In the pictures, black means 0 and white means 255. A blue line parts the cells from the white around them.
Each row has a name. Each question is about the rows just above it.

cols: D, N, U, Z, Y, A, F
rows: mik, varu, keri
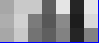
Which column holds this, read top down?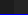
A
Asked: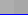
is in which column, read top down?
D
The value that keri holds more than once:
[130]
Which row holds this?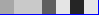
mik
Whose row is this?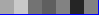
keri
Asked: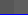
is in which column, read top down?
Z

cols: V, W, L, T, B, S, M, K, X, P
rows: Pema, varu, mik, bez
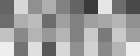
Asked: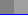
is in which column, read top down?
B
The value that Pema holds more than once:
[100]
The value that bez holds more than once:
[238]

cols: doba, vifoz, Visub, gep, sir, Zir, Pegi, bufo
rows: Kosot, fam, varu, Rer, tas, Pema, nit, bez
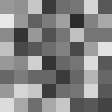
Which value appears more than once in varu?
[117]
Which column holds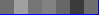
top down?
sir
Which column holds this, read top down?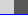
Pegi
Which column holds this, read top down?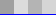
Pegi
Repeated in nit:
[213]
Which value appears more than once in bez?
[168]
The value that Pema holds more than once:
[103]

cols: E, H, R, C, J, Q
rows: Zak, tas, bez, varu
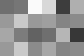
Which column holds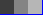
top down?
J
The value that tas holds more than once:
[153]
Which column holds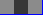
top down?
Q

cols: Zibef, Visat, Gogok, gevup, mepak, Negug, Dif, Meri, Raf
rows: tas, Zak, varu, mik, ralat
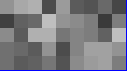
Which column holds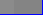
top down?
Negug
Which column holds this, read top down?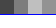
Raf
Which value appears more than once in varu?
[176]
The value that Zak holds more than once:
[125]
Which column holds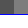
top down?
Dif

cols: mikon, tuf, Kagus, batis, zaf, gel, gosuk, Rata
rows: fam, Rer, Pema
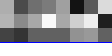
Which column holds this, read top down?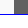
batis
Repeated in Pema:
[97]
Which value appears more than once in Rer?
[168]
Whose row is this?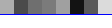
fam
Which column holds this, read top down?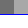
Kagus
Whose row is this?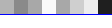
Rer

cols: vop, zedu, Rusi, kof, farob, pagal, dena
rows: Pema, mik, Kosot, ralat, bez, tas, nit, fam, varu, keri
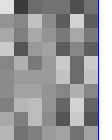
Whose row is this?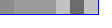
tas
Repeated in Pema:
[114]
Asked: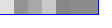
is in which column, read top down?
vop
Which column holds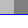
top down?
Rusi
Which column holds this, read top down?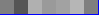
zedu
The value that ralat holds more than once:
[93]
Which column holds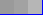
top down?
zedu

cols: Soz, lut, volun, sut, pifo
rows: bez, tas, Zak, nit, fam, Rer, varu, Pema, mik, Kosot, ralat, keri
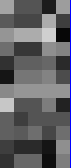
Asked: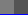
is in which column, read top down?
sut
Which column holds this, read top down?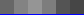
sut
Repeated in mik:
[84]
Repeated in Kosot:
[110]
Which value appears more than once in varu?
[149]
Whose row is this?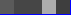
tas
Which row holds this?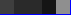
ralat

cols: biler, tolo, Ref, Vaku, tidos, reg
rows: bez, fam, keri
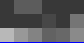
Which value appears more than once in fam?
[56]
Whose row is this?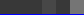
fam
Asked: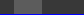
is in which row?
bez
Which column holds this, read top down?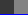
Ref

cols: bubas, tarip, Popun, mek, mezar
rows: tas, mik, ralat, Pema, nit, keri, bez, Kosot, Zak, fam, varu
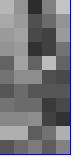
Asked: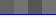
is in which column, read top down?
bubas
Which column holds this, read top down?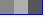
bubas
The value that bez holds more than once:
[86]

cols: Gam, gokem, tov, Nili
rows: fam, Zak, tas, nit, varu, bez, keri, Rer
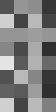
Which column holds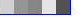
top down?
Gam
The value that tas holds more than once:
[149]
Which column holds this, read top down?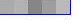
tov

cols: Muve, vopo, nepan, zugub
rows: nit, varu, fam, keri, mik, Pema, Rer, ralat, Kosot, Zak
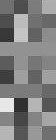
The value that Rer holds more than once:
[124]
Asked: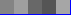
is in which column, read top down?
zugub
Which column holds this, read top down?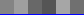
zugub
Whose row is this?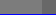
Rer
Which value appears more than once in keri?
[146]

